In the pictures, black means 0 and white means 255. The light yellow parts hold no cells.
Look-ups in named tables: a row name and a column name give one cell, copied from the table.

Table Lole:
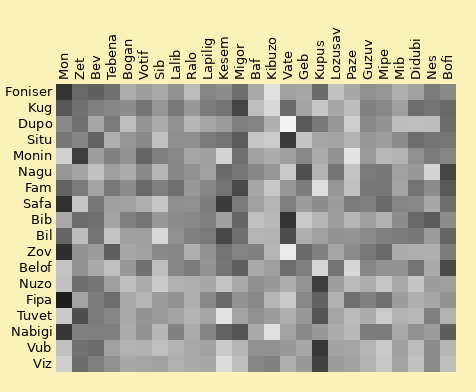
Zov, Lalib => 133
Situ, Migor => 92
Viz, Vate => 175
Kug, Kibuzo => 216
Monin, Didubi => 144
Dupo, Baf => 131
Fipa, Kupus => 97
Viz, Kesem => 219
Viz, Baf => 134
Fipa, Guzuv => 129

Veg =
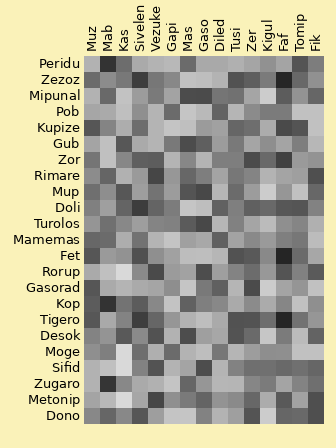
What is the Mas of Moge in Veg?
179
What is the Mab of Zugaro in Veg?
53
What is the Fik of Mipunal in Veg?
102
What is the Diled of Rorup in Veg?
159
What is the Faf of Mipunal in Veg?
92
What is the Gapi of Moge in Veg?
107
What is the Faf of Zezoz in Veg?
38
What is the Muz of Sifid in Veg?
178
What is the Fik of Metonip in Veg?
79
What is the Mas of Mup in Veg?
84
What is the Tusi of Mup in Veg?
107
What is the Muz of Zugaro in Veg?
178
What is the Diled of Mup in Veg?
182
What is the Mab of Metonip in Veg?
184
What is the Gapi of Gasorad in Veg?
142
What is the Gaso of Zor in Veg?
180
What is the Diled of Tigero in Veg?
170
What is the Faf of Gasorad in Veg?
164

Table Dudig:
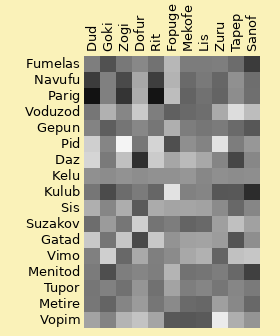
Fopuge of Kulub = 226
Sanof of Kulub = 44
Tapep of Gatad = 84
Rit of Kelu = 145
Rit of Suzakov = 116
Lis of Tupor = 133
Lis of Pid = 131
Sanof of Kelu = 142
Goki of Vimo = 207
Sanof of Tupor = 122

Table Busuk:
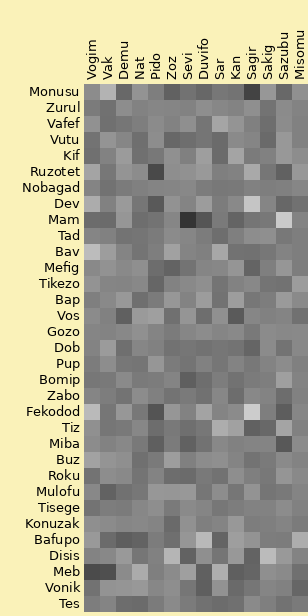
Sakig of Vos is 129
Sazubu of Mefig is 150
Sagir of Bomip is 123
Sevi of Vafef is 143
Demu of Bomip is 138
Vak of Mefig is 146
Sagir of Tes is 138
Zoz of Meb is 139
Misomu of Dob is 136
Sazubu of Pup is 140
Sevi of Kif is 128
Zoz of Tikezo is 130
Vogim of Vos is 139
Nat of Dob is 134
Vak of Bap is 137
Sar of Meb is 174
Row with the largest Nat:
Meb

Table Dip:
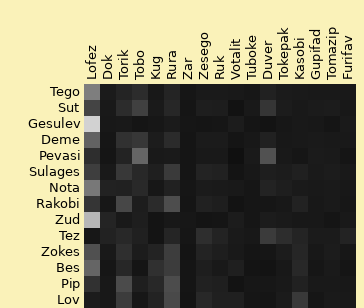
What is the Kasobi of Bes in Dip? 40
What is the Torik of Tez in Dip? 40
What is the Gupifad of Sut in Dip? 27
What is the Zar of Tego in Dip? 22
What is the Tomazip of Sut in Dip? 28
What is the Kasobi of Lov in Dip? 57
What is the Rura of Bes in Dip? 60
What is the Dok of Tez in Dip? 34

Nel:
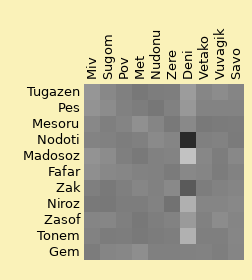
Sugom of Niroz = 120
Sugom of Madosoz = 140
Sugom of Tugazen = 136
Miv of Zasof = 133
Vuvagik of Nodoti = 130
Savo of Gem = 133
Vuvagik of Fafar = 124
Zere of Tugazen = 126
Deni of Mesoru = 137
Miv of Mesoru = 136
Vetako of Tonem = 127
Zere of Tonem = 126
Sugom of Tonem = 124

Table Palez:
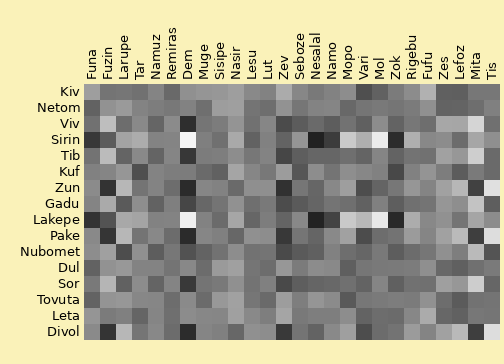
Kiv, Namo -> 130
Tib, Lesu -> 119
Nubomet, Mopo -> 110
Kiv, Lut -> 130
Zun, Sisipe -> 130
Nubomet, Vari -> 102
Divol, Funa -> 138
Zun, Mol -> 100
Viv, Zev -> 75
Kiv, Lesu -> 137
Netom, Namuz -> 125
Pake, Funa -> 137
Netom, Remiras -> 120
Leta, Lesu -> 137
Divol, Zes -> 161
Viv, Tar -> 137
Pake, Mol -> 109
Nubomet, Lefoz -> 126
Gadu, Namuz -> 98
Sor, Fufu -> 112
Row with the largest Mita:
Viv

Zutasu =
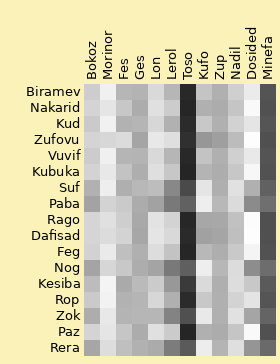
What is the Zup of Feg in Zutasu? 174
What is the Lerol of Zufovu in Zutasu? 223
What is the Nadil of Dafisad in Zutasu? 191
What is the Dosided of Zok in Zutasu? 165
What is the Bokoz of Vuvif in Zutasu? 204
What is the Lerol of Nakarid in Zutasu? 204

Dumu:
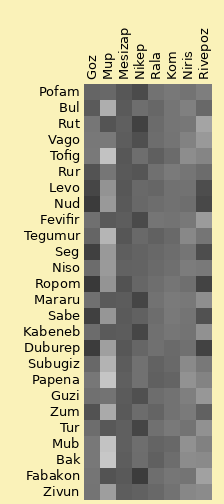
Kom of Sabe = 121
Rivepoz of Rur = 108
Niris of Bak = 140
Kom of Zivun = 114
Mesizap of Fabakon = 89
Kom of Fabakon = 118
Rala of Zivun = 104
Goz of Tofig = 121

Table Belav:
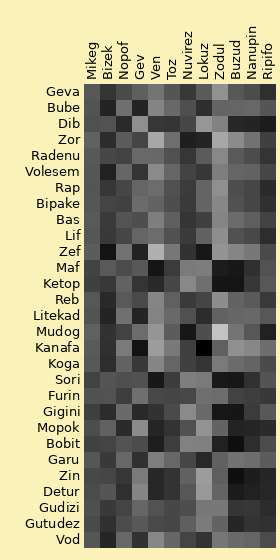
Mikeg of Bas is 89
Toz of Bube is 104
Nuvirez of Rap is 59
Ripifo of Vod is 75
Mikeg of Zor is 97
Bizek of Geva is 52
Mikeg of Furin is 81
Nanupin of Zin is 29
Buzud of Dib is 39
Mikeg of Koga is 87
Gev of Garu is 48
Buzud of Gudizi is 53
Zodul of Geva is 145
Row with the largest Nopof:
Kanafa

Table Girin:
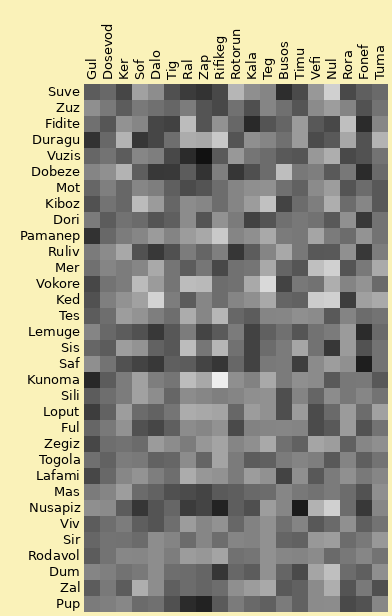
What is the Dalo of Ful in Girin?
70
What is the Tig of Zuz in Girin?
102
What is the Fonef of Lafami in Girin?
121
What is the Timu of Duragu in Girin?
155
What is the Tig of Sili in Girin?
102
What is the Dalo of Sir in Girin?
141
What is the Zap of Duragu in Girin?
168
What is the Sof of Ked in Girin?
161
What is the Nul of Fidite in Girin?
72

